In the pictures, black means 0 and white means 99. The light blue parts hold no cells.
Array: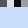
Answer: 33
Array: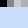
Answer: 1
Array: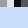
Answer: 61
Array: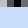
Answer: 75
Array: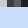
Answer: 79
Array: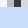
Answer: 95
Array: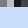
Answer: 48
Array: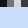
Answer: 7
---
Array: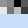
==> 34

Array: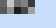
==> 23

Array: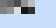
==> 73

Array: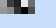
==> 42

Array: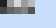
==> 72

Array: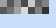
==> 50

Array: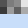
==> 89

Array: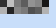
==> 9

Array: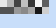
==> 37
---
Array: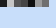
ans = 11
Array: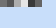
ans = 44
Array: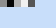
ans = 55
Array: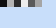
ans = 5
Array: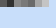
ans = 35
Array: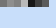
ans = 45
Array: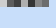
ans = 80
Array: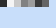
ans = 17
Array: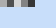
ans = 67
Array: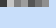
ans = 23
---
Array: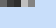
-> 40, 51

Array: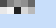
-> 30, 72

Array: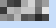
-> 55, 27

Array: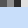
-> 33, 87

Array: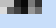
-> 74, 42

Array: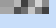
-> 60, 25

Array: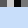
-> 34, 46

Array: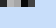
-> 15, 26
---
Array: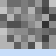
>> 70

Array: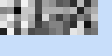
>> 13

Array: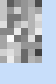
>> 64

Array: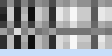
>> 18

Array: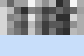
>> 83

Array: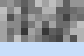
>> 63

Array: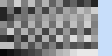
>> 3
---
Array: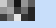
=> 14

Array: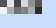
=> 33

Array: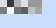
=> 59

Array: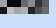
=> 36

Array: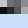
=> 54

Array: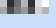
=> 98

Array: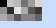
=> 23
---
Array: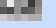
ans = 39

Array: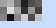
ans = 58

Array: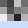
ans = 48

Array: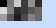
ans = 34

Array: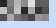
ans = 21

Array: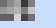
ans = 49

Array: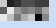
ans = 42
